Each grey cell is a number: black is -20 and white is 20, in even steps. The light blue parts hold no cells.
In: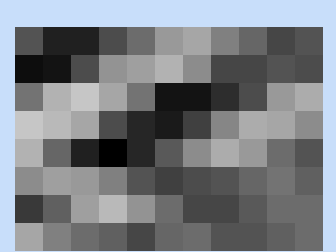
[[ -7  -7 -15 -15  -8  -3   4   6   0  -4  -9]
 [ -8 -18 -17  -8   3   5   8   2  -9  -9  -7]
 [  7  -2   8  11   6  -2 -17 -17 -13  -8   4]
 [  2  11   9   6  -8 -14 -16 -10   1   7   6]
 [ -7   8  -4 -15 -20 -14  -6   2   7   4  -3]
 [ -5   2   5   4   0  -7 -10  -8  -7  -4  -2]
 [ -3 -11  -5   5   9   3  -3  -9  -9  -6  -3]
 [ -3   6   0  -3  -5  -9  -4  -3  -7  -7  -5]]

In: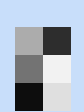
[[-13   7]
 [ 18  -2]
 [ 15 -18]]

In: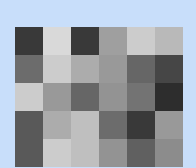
[[  9 -11  14 -11   5  12]
 [ -9  -3  12   7   4  -4]
 [-13  12   4  -4   3  -2]
 [  4  -6   7  10  -3 -11]
 [  2  -6  12  10   3  -5]]

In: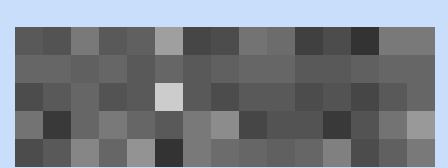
[[ -1  -6  -7  -1  -6  -5   5  -9  -8  -2  -3 -10  -8 -12  -1]
 [ -4  -4  -4  -5  -4  -6  -4  -6  -5  -4  -4  -6  -6  -5  -4]
 [ -4  -8  -6  -4  -7  -6  12  -6  -8  -6  -6  -8  -7  -9  -6]
 [  4  -2 -11  -4  -1  -4  -6  -1   2  -9  -7  -7 -11  -7  -2]
 [ -1  -8  -6   1  -4   3 -12  -1  -3  -4  -5  -4   0  -8  -5]]

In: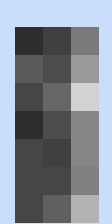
[[ -1 -13 -10]
 [  4  -6  -8]
 [ 13  -9  -4]
 [  1 -13  -8]
 [  1  -9 -10]
 [  0  -9  -9]
 [  8  -9  -5]]

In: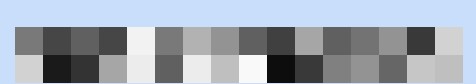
[[ 13  -1  -9  -5  -9  18  -1   8   3  -5 -10   6  -5  -2   3 -11]
 [ 10  13 -16 -12   6  17  -5  17  10  19 -18 -11   0   3  -4  11]]

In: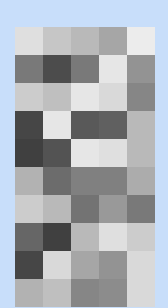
[[ 17  15  11   9   6]
 [  3  -1  -8  -1  16]
 [  1  12  10  16  14]
 [  9  -9  16  -6  -5]
 [  9 -10  -7  16  15]
 [  7   8  -3   0   0]
 [ -1  12   9  -2   4]
 [ 12  -4 -10   9  15]
 [ 14  -9  14   6   3]
 [ 14   8  10   1   2]]

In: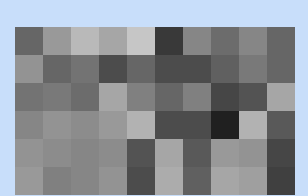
[[ -4  -4   4   9   6  11 -11   1  -3   1]
 [ -4   3  -4  -2  -8  -4  -8  -8  -5  -1]
 [  6  -2  -1  -3   6   0  -4   0  -9  -7]
 [ -6   1   3   2   4   8  -8  -8 -15   8]
 [ -9   3   2   1   2  -7   6  -6   4   3]
 [-10   4   0   1   3  -8   7  -5   6   5]]
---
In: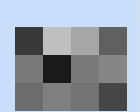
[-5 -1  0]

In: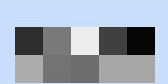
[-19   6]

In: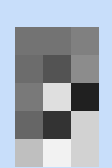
[ 0 -7 -1]

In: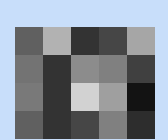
[  6   0  13 -12]

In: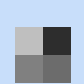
[-13   0]

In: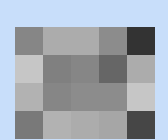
[-12  -4   2   8]
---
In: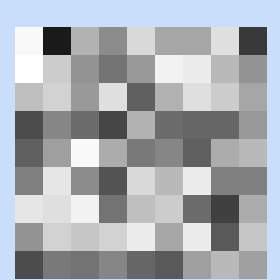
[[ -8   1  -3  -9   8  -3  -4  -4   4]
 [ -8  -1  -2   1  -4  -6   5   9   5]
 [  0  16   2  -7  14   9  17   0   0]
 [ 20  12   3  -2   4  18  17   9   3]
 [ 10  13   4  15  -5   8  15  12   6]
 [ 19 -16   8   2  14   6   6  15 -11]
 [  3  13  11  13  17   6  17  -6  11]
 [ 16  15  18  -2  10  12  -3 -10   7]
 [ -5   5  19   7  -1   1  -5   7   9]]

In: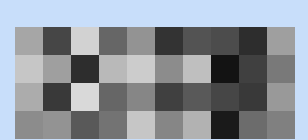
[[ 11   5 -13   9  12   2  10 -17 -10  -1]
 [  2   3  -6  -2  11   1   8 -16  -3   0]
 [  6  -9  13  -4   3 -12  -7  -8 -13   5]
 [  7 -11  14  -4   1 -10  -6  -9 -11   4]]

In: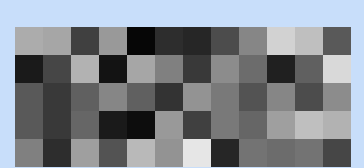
[[  7   6 -10   4 -19 -13 -14  -8   1  13  10  -6]
 [ -6 -11  -5   1  -5 -12   3  -1  -7   1  -8   2]
 [ -6 -11  -4 -16 -18   4 -10  -1  -4   5  10   8]
 [  0 -13   5  -7   9   3  16 -14  -2  -3  -2  -9]
 [-16  -9   8 -17   6   0 -11   2  -3 -15  -5  14]]

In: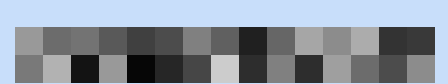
[[ -1   8 -17   4 -19 -14  -9  12 -13   0 -13   5  -3  -8   2]
 [  4  -3  -2  -6 -10  -8   0  -5 -15  -4   6   2   7 -12 -11]]

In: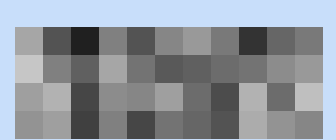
[[  6  -7 -15   0  -7   1   4  -1 -12  -4  -1]
 [  3   5 -10   0  -9  -2  -4  -7   7   3   1]
 [  5   8  -9   2   1   5  -3  -8   8  -3  10]
 [ 11   0  -5   6  -2  -6  -5  -3  -2   2   4]]

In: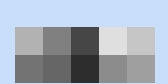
[[ -2  -4 -13   2   5]
 [  8   0  -9  15  11]]

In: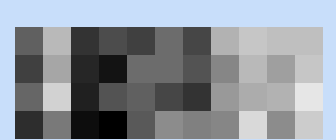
[[-13  -1 -18 -20  -6   2   0   1  14   2  12]
 [ -4  13 -15  -7  -5  -9 -12   4   7   8  16]
 [-10   6 -14 -17  -3  -3  -7   1   9   5  11]
 [ -5   9 -12  -8 -10  -3  -9   8  11  10  10]]
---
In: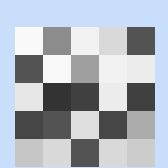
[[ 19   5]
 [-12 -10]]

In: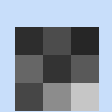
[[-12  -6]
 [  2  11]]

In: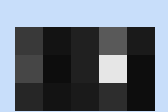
[[-18 -15]
 [-17 -16]]

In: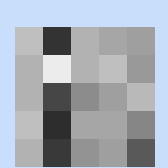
[[17  8]
 [-9  2]]

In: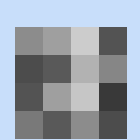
[[-6  8]
 [ 5 11]]

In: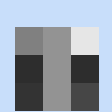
[[  3 -13]
 [  3  -9]]

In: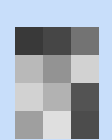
[[ 3 13]
 [ 8 -7]]

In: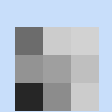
[[ 5 10]
 [ 2 12]]

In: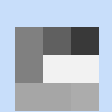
[[18 18]
 [ 6  7]]
